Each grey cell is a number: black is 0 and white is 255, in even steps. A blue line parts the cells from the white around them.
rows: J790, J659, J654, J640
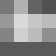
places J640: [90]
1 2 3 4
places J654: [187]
3

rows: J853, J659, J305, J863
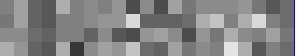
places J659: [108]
14 21
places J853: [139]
7 11 15 16 17
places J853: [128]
1 6 8
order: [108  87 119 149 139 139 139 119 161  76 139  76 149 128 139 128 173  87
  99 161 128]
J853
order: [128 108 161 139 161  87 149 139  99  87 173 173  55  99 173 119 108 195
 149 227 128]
J863
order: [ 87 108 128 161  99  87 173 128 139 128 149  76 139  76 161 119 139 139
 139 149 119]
J853

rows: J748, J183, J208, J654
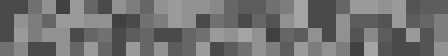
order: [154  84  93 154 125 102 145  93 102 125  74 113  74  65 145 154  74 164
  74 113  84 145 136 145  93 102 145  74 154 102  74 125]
J654
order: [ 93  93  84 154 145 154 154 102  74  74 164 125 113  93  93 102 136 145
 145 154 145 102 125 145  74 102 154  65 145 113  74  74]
J748
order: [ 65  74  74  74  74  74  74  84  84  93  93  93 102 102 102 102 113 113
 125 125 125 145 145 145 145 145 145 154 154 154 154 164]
J183
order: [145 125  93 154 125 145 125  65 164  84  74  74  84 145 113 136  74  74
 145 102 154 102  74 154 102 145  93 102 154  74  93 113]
J654
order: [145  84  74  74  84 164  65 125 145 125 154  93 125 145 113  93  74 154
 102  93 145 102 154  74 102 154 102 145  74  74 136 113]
J654
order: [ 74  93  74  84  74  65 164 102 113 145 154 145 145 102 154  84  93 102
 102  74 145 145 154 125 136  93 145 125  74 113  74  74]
J208
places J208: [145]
4 5 17 19 23 25

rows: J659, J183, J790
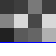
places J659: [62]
2 4
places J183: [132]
1

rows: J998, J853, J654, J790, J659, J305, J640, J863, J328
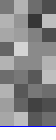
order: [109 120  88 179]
J640
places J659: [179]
1 4
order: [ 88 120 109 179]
J640

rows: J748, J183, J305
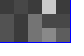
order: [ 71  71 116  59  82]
J183
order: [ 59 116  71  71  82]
J183
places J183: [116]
3
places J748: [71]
2
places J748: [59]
1 3 5

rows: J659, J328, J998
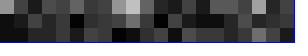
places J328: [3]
6 12
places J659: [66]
2 5 8 14 18 21
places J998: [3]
9
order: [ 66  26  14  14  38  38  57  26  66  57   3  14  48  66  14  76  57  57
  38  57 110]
J998
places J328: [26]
2 14

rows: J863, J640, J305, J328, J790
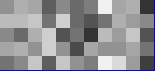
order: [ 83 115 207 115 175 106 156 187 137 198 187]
J640
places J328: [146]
3 5 8 9
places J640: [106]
6

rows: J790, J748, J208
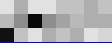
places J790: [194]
5 6 8
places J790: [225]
1 3 4
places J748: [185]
1 6
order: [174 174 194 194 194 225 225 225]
J790
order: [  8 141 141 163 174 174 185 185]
J748
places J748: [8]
3
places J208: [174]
4 6

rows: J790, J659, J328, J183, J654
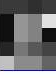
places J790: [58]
1 2 4
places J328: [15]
1 4
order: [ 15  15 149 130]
J328

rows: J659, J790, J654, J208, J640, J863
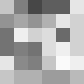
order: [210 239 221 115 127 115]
J208
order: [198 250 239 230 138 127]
J640
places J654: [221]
4

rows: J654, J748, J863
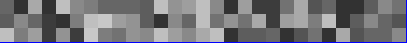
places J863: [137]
11 14 29
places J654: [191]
5 12 15
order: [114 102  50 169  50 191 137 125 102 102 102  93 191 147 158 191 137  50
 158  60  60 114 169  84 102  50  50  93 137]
J654
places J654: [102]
1 8 9 10 24
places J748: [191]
7 15 24
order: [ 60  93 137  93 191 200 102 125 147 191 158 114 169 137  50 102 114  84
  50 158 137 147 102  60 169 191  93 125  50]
J748

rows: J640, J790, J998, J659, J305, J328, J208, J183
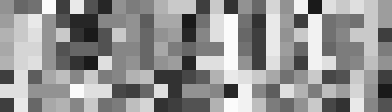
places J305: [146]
4 10 12 18 21 28
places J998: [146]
4 10 12 21
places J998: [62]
19 28
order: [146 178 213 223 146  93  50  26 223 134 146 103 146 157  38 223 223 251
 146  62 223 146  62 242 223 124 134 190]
J305
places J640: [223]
24 26
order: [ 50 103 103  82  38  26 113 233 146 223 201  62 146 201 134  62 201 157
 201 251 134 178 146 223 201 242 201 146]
J998
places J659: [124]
13 15 16 25 26 28

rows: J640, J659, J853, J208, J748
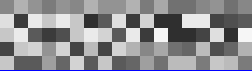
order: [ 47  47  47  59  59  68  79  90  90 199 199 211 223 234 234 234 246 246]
J853
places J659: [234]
3 5 14 15

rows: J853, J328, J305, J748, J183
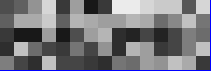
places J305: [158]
4 7
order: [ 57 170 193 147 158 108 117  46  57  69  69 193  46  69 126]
J183
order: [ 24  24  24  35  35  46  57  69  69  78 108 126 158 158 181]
J305
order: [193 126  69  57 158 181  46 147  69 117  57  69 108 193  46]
J748

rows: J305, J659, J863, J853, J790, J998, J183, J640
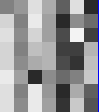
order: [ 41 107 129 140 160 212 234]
J659
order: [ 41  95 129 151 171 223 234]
J183

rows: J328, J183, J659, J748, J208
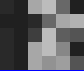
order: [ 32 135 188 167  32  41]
J748
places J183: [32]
1 2
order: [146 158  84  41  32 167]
J208
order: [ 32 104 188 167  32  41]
J328
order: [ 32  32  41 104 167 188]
J328
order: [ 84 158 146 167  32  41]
J208

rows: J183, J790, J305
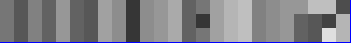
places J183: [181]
17
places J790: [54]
10 15
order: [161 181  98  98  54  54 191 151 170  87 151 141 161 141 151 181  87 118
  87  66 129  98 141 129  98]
J790

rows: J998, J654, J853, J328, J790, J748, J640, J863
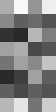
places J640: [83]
4
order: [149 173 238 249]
J998
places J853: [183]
3

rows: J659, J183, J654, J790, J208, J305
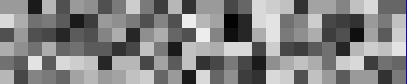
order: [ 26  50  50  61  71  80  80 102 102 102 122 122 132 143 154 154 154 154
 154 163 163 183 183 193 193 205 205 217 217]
J659
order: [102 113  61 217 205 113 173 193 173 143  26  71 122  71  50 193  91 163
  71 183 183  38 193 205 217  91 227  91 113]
J208
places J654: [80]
1 3 7 14 25

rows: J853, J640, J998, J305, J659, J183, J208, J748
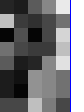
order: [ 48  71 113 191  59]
J640
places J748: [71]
1 2 5
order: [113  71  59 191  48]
J640
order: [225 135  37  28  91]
J659

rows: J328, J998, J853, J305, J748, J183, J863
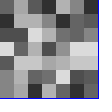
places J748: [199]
2 3 6 7
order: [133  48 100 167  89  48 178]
J328
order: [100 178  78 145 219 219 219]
J305
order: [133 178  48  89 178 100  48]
J998
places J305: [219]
1 6 7
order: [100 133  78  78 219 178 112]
J853
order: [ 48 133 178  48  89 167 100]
J328

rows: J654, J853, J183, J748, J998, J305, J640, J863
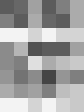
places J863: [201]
6
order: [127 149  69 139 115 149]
J305
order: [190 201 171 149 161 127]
J640
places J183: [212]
3 5 6
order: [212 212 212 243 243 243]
J183
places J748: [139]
1
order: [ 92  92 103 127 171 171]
J853

